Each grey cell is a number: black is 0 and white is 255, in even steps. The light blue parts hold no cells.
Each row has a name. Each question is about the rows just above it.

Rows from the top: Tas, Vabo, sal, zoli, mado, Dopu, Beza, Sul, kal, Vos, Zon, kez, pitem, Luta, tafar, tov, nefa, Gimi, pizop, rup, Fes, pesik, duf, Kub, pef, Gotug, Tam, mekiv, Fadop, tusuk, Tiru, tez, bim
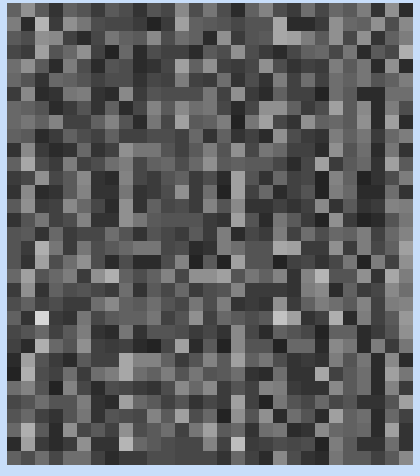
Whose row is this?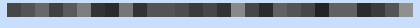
Kub
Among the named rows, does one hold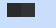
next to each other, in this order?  yes
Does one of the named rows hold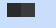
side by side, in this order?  yes
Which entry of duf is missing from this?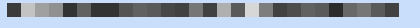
[152]

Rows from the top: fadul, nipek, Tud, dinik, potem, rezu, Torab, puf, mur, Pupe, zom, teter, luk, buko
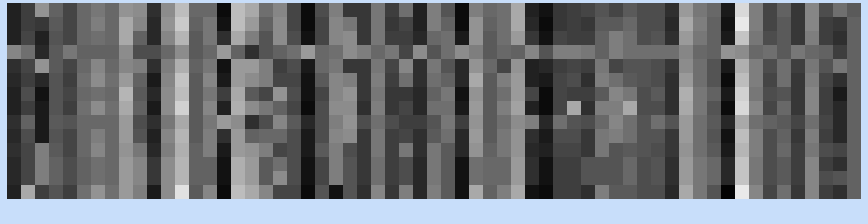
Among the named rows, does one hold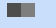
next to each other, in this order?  yes
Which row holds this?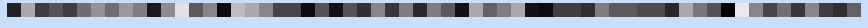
buko
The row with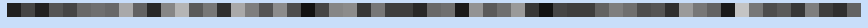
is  Tud
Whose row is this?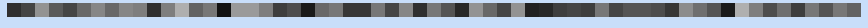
potem
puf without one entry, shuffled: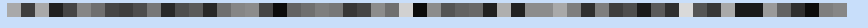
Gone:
[162]
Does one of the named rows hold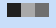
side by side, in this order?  no

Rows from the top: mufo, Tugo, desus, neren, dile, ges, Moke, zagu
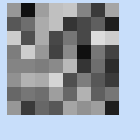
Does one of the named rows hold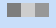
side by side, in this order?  yes
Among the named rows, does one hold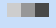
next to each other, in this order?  no

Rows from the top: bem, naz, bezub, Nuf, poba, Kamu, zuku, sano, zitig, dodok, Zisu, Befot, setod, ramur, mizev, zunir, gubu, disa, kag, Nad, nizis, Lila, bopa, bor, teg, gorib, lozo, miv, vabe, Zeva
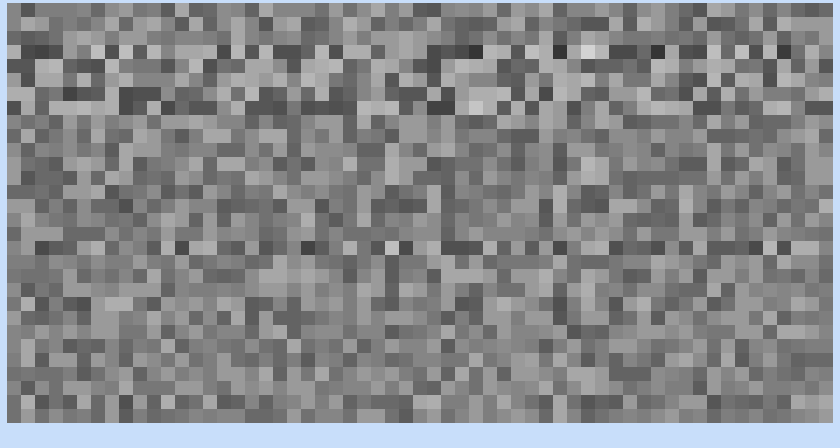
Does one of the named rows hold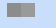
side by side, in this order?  yes
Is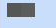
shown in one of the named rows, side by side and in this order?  yes
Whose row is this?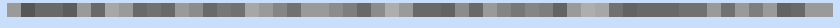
setod
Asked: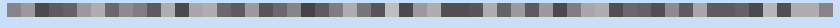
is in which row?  disa
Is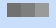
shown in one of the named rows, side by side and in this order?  yes
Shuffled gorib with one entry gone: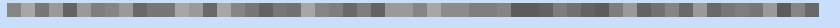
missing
[161]
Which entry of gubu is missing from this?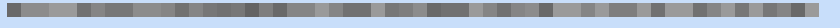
[146]

